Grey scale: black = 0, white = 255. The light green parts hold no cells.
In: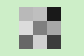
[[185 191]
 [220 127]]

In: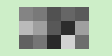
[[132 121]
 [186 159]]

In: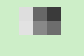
[[222 103]
 [226 136]]

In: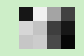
[[ 22 241]
 [214 195]]

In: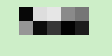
[[  7 221]
 [150  12]]

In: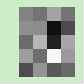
[[130 115]
 [143 140]]
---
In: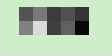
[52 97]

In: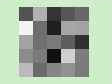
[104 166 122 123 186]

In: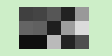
[153 157 186]

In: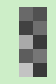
[81 65]

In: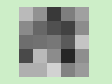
[160  66 119 185 175]

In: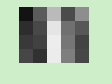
[142 112 237  49]
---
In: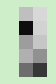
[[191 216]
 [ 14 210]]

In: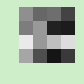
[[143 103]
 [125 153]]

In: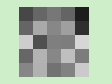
[[ 71 102]
 [101 169]]

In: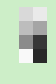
[[217 234]
 [189 165]]

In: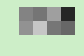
[[131 117]
 [146 198]]

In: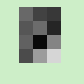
[[104  66]
 [ 86 108]]
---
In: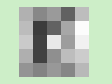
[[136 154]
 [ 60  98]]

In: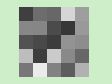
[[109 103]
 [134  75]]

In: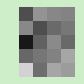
[[147 135]
 [ 78 106]]

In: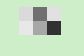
[[112 225]
 [167  49]]

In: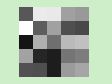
[[235 233]
 [ 93 161]]

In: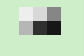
[[216 134]
 [ 48  23]]
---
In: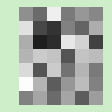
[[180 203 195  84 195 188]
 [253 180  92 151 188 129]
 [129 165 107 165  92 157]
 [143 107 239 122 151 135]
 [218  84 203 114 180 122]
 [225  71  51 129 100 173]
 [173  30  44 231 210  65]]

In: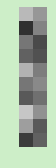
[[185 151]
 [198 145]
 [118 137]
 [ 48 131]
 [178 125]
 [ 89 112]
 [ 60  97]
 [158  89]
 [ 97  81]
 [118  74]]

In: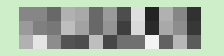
[[177 229 141  83  77 190  70 112 112 243  97 183  91]
 [134 134 104 177 169 104 154  77 223  35 177 134  49]
 [154 127 119 190 162 104 148  62 217  42 169 141  55]]

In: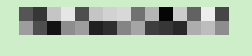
[[157  78  19 141 157  32  46 133 165  62  54  40 173 189 141]
 [ 85  54 197 230  78 197 210 216 113 181   5 204  98 237  70]]

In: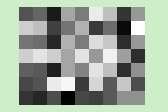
[[206 227 206 165 227 152 241 158  45]
 [206 191  64 116 178  58 109  10 255]
 [116 109  38 178 123 220 199  45 152]
 [ 83 101  26 165 123 235 191  52 152]
 [ 95  89  32 165 131 227 191  45 144]
 [ 71  83 235 247  58 213  89 199  77]
 [ 52  38  77   2  71  64  89 144 144]]

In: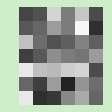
[[233 192 185 205 212  75]
 [192 109  81  95 130  95]
 [ 88 102 156 124 247  47]
 [ 63  88 142 124 117 156]
 [ 69  81 212 124 198  75]
 [102  63 156  35 148 109]
 [233  47  55 136 170 102]]

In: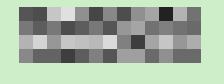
[[179 212 151 198 192 185 218 128  62 165 198 151 173]
 [136  99  99  62  93 128  85 159 159 106 144 106 106]
 [120  93 120  77  93 120  85 151 165 114 128 114 106]
 [ 85  77 198 224 144  70 136  77 144 165  34 179 114]]
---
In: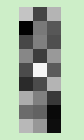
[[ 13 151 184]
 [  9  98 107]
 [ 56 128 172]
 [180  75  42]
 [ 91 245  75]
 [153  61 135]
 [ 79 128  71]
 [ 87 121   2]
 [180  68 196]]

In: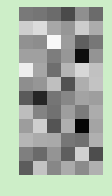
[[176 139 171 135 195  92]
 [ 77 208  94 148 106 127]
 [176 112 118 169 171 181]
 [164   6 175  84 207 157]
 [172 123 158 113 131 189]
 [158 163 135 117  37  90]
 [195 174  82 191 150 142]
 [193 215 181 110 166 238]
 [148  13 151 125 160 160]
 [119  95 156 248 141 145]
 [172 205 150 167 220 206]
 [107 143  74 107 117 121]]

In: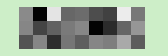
[[ 92 169 126 134  94 118  45 134  83]
 [150 101  43   3 135 122  97  68 134]
 [120 236  65  77 108 103 228   3 138]]

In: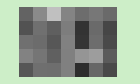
[[ 73 103  45 128 110 111  86]
 [ 91 157 149 128  96 117 130]
 [ 74 109  53 129  87 108 112]
 [ 70 106  51 125  95 112  82]
 [106 119 109 132 192 138  99]]

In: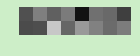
[[124 107 129 153 102 199  78  75]
 [ 63 105 112  18 123  96 127  80]]

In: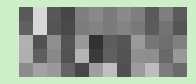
[[107 124 189 156  80 191 158  71  99 153 162 140]
 [152 105 142 144  83  96  58 180  82 136  95 175]
 [128 111 118 155  85  93  49 153  84 143  81 177]
 [ 85 114  91 121 131 123 130 124  73  84 215  97]
 [ 91 126  90 127 138 123 137 127  70  87 216  89]]

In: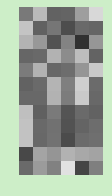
[[127  69 225 129 155 106]
 [163 168 178 149 164  72]
 [111 107  75 114 104 194]
 [109 100  82 113 105 194]
 [ 98 106  84 122  96 191]
 [104 202 124 178 104 104]
 [107 207 127 180 106  98]
 [201 149 109 103 178 123]
 [ 99 189 140 178 105 102]
 [150  49 131  82 152 179]
 [101 105  77 118  97 196]
 [216 158 100  98 186 121]]
